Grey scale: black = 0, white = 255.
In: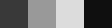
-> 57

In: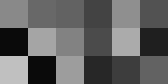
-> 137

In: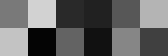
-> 121

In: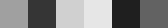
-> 160

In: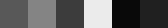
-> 88

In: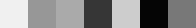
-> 240

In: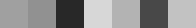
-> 160

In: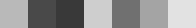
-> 185
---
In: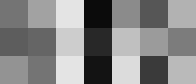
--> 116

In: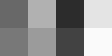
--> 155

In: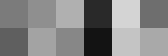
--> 163

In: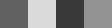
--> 218

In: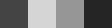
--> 213

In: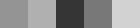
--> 176
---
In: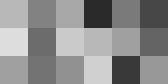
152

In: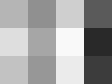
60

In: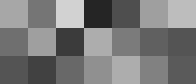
90

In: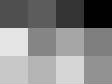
146

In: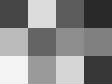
55

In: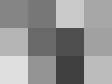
188

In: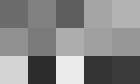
59

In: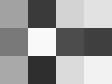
242
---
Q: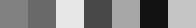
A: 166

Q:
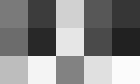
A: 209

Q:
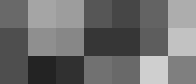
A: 70

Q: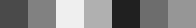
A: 32

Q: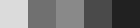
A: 137

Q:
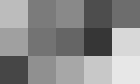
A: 137

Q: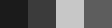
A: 59

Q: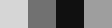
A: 113
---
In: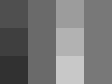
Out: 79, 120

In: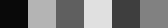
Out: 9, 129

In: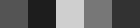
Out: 84, 50

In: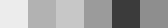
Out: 236, 142

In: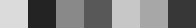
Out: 219, 55

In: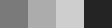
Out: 122, 36
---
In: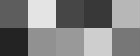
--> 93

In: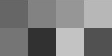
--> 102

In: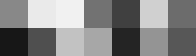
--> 136

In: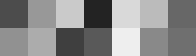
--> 76

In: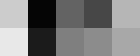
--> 204

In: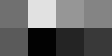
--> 112
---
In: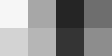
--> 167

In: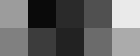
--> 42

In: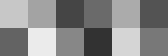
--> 106

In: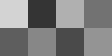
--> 52

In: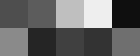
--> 191

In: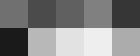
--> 96
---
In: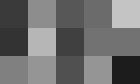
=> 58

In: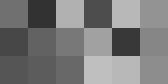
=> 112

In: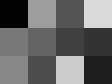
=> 3

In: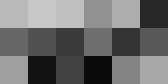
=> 185

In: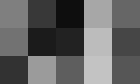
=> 127

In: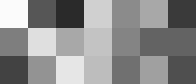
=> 251
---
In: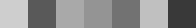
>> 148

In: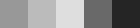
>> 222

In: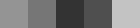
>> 51

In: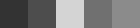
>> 212

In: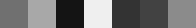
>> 239

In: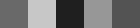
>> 31

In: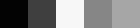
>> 247

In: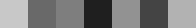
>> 31

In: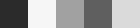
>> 161

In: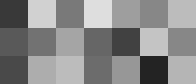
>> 102
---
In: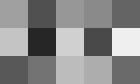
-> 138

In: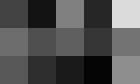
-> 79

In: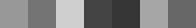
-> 116

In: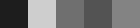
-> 111

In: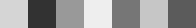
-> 153

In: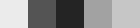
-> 162

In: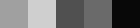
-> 106

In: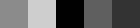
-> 95
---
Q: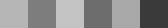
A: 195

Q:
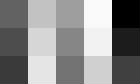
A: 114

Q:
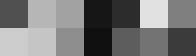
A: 141

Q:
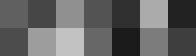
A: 194

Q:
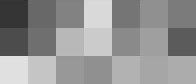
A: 152

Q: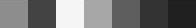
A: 245

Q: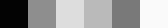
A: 221

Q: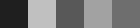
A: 88

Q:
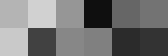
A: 135
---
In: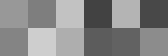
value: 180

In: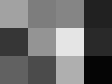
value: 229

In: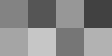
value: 151

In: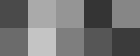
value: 52

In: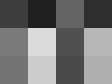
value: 80

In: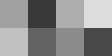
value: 173

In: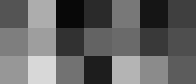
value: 57
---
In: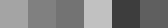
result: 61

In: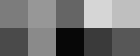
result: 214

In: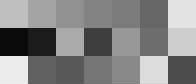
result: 102

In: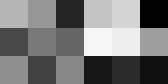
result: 212

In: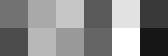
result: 226

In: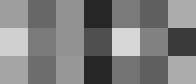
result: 95
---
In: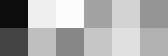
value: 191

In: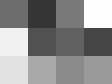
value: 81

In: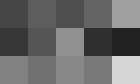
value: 85

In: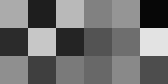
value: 199

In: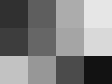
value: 102

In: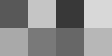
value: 121

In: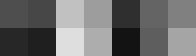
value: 31
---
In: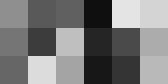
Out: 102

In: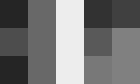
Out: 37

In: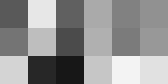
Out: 212

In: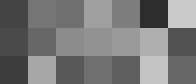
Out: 61

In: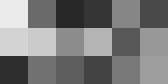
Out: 46

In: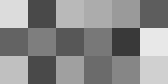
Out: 192

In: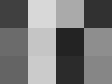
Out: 100

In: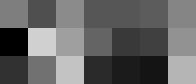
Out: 49
